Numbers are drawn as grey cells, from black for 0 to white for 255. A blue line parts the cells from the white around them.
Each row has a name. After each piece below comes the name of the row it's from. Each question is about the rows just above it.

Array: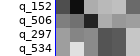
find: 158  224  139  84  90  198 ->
q_534
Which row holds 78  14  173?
q_152

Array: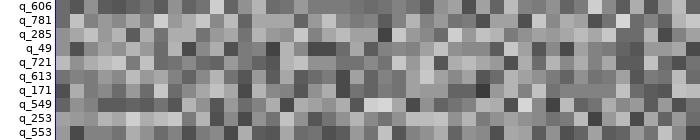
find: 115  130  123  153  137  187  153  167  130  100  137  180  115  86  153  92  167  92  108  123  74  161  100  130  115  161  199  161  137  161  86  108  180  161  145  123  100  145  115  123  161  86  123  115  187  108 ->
q_613
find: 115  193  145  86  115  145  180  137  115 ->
q_253
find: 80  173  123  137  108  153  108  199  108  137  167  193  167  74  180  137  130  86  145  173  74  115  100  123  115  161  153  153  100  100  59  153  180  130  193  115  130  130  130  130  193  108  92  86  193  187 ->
q_171

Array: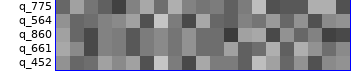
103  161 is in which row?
q_775
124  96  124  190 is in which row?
q_775
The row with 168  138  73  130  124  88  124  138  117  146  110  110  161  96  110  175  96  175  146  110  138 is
q_661
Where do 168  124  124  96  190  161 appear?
q_452
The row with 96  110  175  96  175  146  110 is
q_661

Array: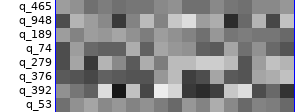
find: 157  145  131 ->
q_189
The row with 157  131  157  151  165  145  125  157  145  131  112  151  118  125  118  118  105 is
q_189
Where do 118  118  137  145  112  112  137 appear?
q_465

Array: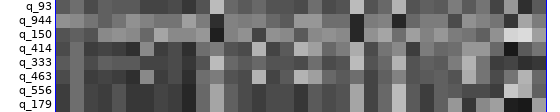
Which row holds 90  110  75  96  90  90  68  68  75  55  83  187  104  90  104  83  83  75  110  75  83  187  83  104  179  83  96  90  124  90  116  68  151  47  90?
q_93
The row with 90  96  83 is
q_463

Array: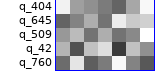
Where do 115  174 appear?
q_509
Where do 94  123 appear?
q_760
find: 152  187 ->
q_509

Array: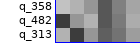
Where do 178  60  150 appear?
q_313
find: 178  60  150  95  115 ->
q_313
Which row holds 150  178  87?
q_482
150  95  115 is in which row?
q_313
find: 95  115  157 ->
q_313
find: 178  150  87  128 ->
q_358

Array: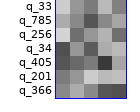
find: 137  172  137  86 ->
q_366
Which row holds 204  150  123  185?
q_33
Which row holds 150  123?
q_33
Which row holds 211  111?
q_256
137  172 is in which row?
q_366
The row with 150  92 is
q_34
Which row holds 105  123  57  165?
q_405

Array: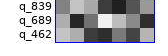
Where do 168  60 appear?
q_839
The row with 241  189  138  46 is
q_689
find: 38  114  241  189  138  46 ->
q_689
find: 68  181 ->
q_462
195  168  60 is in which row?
q_839
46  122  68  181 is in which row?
q_462

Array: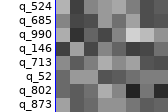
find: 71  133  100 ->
q_146
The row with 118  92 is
q_873
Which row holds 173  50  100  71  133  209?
q_990

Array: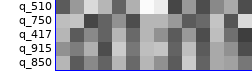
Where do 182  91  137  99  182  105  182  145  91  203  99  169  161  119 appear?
q_850
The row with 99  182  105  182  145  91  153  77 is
q_417
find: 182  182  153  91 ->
q_750
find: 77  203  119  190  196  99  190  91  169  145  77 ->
q_915

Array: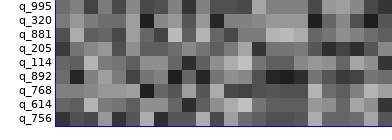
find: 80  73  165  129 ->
q_995
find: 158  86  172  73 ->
q_768
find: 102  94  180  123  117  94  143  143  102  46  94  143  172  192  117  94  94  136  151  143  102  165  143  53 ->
q_114
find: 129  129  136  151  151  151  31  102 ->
q_320
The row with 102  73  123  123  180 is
q_881

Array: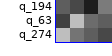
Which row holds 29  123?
q_194
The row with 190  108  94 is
q_63
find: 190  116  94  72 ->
q_274
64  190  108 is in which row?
q_63

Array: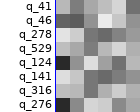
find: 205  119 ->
q_278
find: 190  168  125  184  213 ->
q_529

